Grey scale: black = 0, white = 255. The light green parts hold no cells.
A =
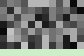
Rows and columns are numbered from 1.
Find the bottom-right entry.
182
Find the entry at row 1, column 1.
85
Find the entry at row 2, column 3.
157
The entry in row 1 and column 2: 126
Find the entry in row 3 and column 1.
113
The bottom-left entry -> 42
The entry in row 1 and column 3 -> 113
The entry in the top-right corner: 157
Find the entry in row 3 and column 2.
141
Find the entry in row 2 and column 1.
126

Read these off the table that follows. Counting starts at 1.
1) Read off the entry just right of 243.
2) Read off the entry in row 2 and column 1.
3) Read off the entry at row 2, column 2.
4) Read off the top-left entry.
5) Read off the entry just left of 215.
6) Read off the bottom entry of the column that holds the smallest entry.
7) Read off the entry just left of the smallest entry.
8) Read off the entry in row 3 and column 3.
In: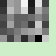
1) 27
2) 55
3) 189
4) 42
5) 150
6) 2
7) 122
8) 97

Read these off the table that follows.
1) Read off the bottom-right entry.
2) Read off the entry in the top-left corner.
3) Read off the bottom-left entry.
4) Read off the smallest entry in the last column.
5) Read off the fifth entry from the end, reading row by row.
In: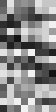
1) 171
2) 89
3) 46
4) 19
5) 241

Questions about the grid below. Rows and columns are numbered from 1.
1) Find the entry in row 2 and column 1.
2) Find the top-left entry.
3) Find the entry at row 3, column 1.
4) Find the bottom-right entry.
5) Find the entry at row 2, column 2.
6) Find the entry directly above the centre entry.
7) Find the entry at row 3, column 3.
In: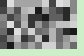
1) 69
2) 53
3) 135
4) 107
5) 151
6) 53
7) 107
